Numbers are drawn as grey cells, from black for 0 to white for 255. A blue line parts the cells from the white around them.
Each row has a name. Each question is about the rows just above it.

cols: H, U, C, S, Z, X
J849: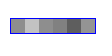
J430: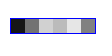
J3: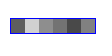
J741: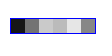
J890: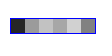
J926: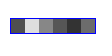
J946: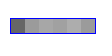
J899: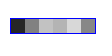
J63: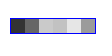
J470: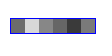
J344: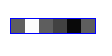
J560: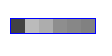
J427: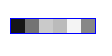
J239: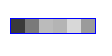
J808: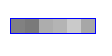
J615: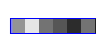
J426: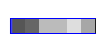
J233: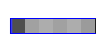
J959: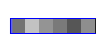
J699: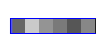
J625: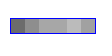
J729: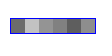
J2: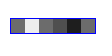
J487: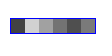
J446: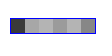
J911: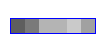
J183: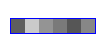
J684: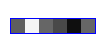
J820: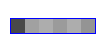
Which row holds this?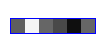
J684
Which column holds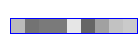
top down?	U

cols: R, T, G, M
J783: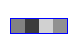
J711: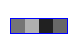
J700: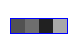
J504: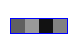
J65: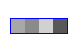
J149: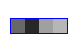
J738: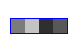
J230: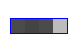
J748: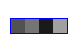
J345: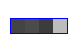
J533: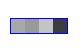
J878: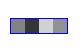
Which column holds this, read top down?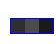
G
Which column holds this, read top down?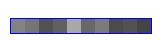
R
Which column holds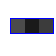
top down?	G
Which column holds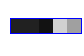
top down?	G
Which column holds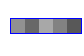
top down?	M
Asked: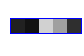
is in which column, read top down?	G
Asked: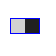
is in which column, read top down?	G

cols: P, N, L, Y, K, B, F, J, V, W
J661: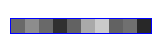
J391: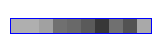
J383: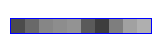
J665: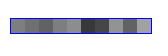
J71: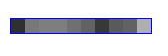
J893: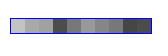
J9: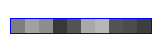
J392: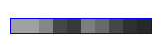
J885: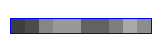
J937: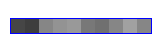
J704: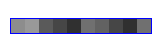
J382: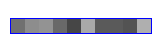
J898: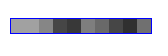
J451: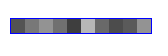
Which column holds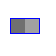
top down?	P
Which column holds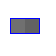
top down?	F
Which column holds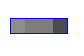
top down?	Y
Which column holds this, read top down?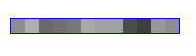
N
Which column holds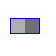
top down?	W
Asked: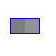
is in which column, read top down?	J
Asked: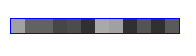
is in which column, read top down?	V

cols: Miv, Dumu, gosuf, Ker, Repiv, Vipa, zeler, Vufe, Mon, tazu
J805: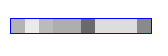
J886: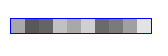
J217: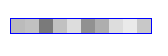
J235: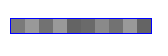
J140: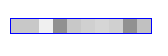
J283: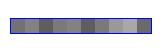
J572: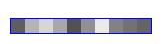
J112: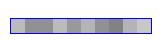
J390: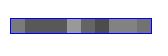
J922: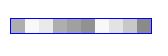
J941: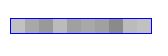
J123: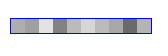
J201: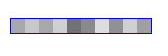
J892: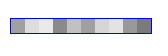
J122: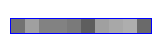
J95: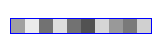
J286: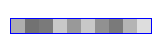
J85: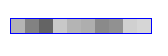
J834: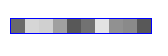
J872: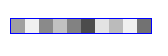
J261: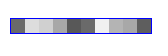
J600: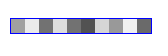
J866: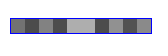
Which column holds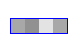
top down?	Vufe
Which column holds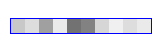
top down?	Dumu
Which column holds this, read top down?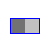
Repiv
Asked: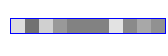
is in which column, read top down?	Vufe
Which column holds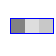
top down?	Ker

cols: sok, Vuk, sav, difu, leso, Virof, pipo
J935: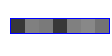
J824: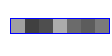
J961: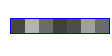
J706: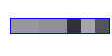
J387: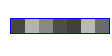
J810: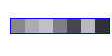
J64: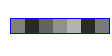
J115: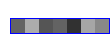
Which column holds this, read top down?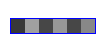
sok
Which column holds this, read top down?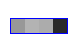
Vuk

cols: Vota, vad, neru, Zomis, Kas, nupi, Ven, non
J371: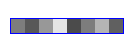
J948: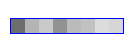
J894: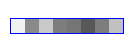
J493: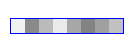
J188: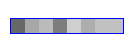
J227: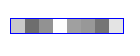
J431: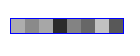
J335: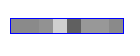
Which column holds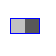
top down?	nupi
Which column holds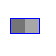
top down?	Kas
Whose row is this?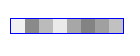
J493
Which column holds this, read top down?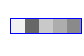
Vota

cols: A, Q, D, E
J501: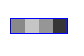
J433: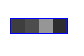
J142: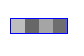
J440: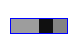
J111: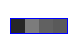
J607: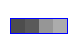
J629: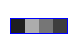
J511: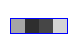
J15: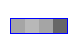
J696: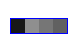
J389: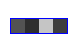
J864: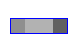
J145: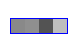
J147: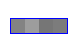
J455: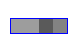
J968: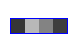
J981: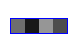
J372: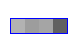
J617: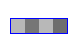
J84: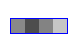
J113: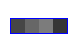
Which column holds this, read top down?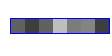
E
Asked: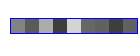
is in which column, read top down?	E
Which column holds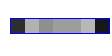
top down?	Q

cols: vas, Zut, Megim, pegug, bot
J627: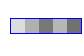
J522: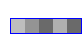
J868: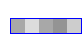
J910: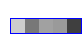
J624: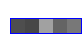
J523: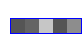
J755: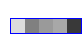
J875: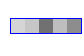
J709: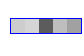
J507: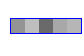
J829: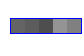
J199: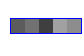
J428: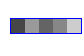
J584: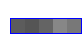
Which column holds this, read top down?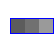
Zut
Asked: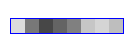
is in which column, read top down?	Zut
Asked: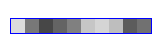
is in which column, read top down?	Zut
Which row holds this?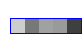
J910

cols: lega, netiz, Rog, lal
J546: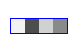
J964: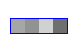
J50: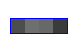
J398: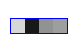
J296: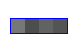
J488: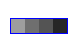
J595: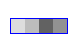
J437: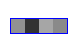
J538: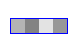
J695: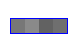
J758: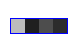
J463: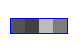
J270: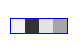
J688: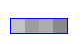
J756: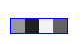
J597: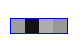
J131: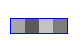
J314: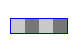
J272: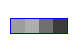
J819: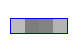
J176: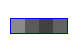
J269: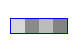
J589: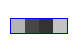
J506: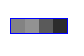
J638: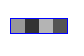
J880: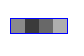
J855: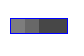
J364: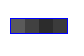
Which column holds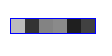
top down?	netiz
